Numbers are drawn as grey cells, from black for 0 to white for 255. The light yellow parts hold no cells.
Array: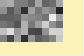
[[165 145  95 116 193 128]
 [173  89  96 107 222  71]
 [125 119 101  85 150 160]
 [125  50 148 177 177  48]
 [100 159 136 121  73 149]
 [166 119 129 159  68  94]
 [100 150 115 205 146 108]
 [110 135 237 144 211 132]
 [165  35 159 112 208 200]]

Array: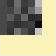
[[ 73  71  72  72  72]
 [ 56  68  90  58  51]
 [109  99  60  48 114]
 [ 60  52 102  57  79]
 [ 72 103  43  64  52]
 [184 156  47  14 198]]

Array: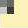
[[128 202]
 [102  60]]

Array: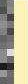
[[ 97  78 126 143 130 100 112 138 139  26 152  99]
 [131 138  69 120  73 111 123 220 108  48 109 103]]

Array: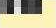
[[109 120]
 [ 47  37]
 [195 226]
 [ 44  55]
 [ 72  75]
 [ 45  61]]

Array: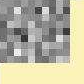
[[149 157 130  95 111 114 173 133 128]
 [145 129 135 190 128 156 121 112 159]
 [132 224 169 175  77 146 176 234 142]
 [157 127 148 144 103  56 148 168 130]
 [134 136 141 197 177 200 165 189 206]
 [152  71 137 125 170 167 118 108 121]
 [126 219 188 141 142 121 189 162 112]
 [107  99 137 129  93 107 167 124 144]
 [174 172 117 158 139 219 168 139 199]
 [132  81 139 140  60 158 131 142 183]]

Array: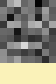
[[ 79 130 118  55 104  95  76 143 146]
 [160 102  19 165 101  85 148  83 128]
 [189  61 115 160  21  46 161  84 160]
 [102 127  92 107  92  77 215  60 104]
 [120 117 128 171 110  47 140  79 108]
 [  3  75  31 183 102  55 148  38  96]
 [ 67 156 140  82 142 104  67 121  45]
 [111  92  99 165  59  75  83  82  98]]

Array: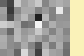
[[ 99 161 152 205 149 174 170 140]
 [ 66  56  76 191 104 142 141 148]
 [202 138 156 173 182 185 133 101]
 [162 170 185 111 152 160 170 216]
 [178 170 145 120 163 184 133 148]
 [201 131  31 243 200 161  89  63]
 [133 154 184 135 166 136 170 192]
 [165 131 129 175 132 171 124 163]
 [175 233 148 152 165 162 172 156]
 [164 143 146 154 134 147 118 111]]
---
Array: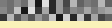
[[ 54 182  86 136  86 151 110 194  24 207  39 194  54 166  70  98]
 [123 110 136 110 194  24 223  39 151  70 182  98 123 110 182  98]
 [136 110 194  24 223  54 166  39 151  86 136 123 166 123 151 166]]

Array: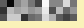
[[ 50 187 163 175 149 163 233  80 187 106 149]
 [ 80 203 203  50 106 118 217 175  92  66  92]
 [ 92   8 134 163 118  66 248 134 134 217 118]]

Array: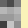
[[ 63 197 142]
 [101  75 130]
 [154 154 169]
 [183 169 183]]

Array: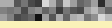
[[129 117 129  73 129 144 101 129  58 117  86  73 159 186 144 101]
 [159 129  73  86 101  17 159  86 174 101 174 186 117 144 216 186]
 [174 174  86 117  73  58 216 174 101 200 159 101 117 159  45 144]]

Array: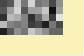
[[ 32  87 143 118 199 171 143 103 103]
 [ 48 185 171 131  48 103 171  60 227]
 [ 73  87 199 118 211 118 131  73 143]
 [ 87 159 211  87 159 159 199  17 159]
 [185 131 118 131  60  73  32 118  73]]

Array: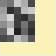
[[ 73  89 188 157  89]
 [101 214  33 101  47]
 [128 116 201 172  73]
 [142 172  61 116  61]
 [157  47  73 188 201]
 [172 214  61  47 101]]

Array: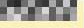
[[ 84 198 126 183  70 140 214  96 183 126 155]
 [126  56  42 110 167  70  56 167  84 198  70]
 [140 183 214 126  96 155 167  96 140  84 167]]

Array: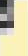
[[ 35 116]
 [ 47  71]
 [ 86 144]
 [188 131]
 [201 226]]

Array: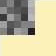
[[ 59 159 116  59 185]
 [100 131  74 100 185]
 [131  74 159 144  33]
 [144 100  87  74 173]
 [159  87 100 131 131]]
